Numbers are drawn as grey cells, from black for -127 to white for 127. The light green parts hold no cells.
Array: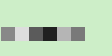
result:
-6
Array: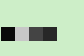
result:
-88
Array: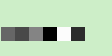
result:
-83
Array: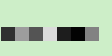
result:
2
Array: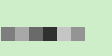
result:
20
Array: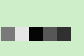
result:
-79
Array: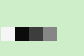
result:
6
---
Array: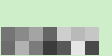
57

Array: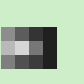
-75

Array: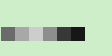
-71

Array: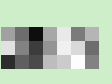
-4

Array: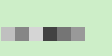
-10

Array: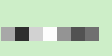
-45

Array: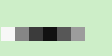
-40

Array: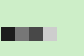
-55

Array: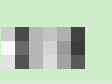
47
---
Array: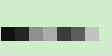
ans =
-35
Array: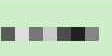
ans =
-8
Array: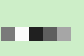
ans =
-5
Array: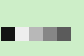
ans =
6
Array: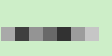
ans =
20
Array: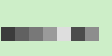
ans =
-7
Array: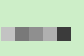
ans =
15
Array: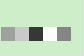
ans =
32
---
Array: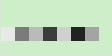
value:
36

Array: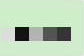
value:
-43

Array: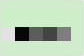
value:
-35

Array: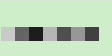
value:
-27

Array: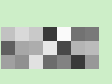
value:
32

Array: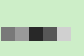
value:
-6

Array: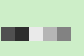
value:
2
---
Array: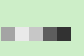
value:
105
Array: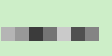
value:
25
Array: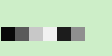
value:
-37
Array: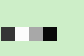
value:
124
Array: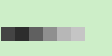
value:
-82
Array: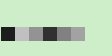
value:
64
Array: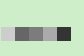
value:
-25
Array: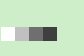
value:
64
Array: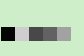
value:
78
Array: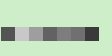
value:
72
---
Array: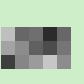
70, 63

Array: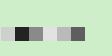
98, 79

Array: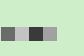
67, 33

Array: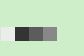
108, 8

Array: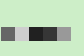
78, 25

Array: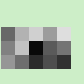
94, 80
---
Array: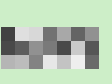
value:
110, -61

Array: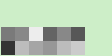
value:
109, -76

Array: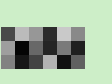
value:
73, -122

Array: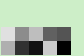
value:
96, -126

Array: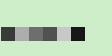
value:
72, -104

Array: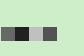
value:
64, -94
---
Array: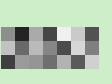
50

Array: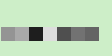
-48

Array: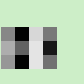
-124

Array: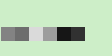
29

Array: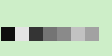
10

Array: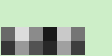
-87
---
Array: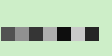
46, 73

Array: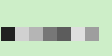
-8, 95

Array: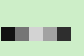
83, 83

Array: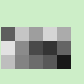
-54, 98

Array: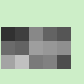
30, 64

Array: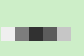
-78, 111

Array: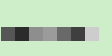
27, 77

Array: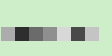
15, 88

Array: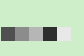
54, 104
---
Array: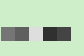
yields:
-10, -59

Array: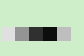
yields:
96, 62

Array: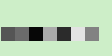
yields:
-42, 2

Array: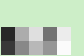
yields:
-87, 123

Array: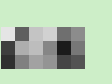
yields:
101, -44

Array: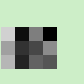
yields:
81, -42

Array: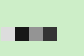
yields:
93, -75

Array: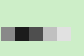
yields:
9, 97

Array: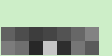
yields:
-30, -37

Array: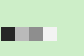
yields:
-88, 115
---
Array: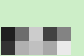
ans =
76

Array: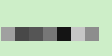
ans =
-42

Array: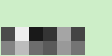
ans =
-102

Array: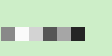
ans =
83

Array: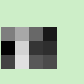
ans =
-23

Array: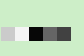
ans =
-120

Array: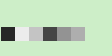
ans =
68
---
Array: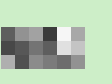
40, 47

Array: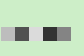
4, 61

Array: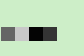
-75, -26

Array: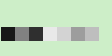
62, -103

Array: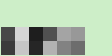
24, -68

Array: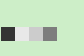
-2, -75
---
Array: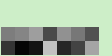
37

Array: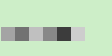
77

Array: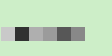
8

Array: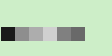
-22

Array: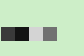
-14

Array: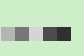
-80

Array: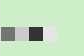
101
